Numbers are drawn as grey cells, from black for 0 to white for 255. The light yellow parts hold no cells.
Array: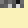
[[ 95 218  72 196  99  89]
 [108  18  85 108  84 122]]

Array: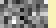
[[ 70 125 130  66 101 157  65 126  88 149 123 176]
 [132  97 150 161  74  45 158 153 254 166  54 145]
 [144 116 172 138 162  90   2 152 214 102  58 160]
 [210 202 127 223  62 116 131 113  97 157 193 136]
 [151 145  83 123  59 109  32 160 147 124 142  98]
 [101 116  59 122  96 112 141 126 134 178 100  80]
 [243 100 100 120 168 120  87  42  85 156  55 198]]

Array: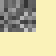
[[184 115 194  98  99 105  88 171  86]
 [118 143 107 185  92  68  99 134  69]
 [ 66 100  62  72 155 139 125  79 133]
 [131 148 130 181  91  69  91 149  50]
 [168 101 182  84  94 125 107 142 125]
 [ 75 103 110  94  99 161 143  67 146]
 [ 92  96  52  91 153 106 118  93 149]
 [ 95  98  52 102 146  99 118  95 149]]

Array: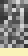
[[ 52 156 130  85 204 110 180]
 [199  72  65 178  76 156  87]
 [ 62 155  98  87  71 143 129]
 [174  81 180 129  90 202  88]
 [ 65 177 144  75 170 101 181]
 [150 212 129 126  98 154 119]
 [ 58 167  79  80  95 195  61]
 [ 53 178 144  79 208  54  55]
 [ 60 198  75  78 122  81  62]
 [ 75 220 118 214 117 153  72]
 [ 94 106 146  62 122 195  87]
 [176 138 215 163 130  77  59]]

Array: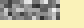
[[ 76 201 137 108  48 142 209 115 108 141 136 107 186 148 135]
 [101 189 166 142 140 143 105 145 104  69 126 141  56 187 150]
 [188 238 168  91  92 164 167 166 149 195 203 148 123 204 115]
 [ 67 125 103  97 107  49  61 144 156 111 146 161  70  84 149]
 [191 129 105 229 184 119 120 230 224 147 109 109  65 117 114]]

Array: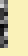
[[131  58]
 [ 39  94]
 [127  91]
 [211  28]
 [120  25]
 [ 33   7]
 [116 138]
 [157  58]
 [ 30  56]
 [103  52]
 [130 210]
 [ 95 167]]

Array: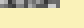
[[106 204 202  82  86  87 136 172  79 129 134  59  75 110 128]
 [105 109 103  55 121 156 113 143  83 172 170 107  53 172 195]]
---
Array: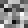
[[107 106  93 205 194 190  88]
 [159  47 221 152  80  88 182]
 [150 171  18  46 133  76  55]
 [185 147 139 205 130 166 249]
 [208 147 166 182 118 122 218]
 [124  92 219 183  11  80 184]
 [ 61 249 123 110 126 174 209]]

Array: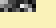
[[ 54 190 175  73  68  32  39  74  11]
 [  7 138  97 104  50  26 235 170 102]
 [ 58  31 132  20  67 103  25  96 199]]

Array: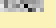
[[190 195 115 186 173 201 126 148 154 149 169]
 [193 235 115 202 155 123 207   4 193 176 178]
 [161 220 202 185 190 204 183 201  45 119 222]]

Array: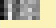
[[141  20 119 171 118  68 183 142 180 170]
 [134  33 118 212  94 102 145 165 146 144]
 [137  17  90 193 112  81 158 167 211 131]
 [156  46 109 240  96 106 188 167 166 162]
 [135   5  74 233  90 119 141 146 194 106]]

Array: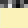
[[ 30  59  64 164  98  31 113]
 [168 139  87 232  76   9  91]]

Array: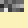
[[107 153  87 122  85 105]
 [178  41 107  71 135 156]
 [ 66 104 228  58 107  93]]

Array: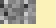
[[114  84 207 136 131 156 123 194 121]
 [142  52 149 108 154 144 111  54 146]
 [132 133 106 149 109 112 108 129 159]
 [158 142  50 142 138 120 100 202 148]
 [133 185 140 108 101 141 131 158 134]
 [126 104 206 120 137 148 113 187 137]]
